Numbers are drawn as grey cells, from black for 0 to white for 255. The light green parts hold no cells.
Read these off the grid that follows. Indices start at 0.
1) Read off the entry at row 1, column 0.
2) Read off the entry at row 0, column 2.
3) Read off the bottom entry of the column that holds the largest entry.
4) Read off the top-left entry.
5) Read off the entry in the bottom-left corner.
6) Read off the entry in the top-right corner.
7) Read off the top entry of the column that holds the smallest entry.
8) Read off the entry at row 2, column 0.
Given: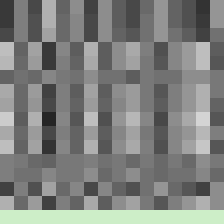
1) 57
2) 72
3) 176
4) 57
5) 176
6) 149
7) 176
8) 72

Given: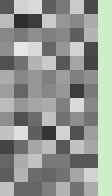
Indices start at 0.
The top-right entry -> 74
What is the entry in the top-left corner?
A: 87
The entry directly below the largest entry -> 114
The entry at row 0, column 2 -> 217
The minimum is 45
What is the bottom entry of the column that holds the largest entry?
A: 102
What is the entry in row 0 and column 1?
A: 210
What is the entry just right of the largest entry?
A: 217
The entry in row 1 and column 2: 60
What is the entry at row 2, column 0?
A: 135
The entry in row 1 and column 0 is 187
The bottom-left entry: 194
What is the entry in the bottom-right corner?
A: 171

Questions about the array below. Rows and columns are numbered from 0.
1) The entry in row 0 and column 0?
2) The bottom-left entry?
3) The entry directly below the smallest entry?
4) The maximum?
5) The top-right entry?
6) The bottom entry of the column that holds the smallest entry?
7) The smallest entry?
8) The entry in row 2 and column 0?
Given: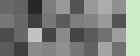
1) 104
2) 91
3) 63
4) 194
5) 144
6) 138
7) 39
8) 76

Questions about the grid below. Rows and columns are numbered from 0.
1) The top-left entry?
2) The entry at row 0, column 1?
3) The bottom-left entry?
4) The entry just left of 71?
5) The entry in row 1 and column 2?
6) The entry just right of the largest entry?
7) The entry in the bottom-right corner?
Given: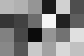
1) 185
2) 177
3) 136
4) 129
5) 108
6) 33
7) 193

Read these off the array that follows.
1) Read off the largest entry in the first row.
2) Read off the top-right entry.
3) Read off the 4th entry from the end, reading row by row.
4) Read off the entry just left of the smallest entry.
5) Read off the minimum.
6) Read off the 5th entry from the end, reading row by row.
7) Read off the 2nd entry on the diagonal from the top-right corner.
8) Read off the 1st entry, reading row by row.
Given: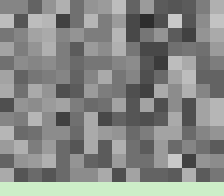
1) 189
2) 176
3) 91
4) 72
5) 45
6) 99
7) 140
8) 133

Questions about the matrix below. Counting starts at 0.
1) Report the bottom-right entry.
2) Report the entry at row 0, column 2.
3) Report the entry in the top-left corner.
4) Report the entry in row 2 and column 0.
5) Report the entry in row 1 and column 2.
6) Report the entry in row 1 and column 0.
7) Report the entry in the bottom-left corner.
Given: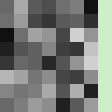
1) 155
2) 90
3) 104
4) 16
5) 70
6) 111
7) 104
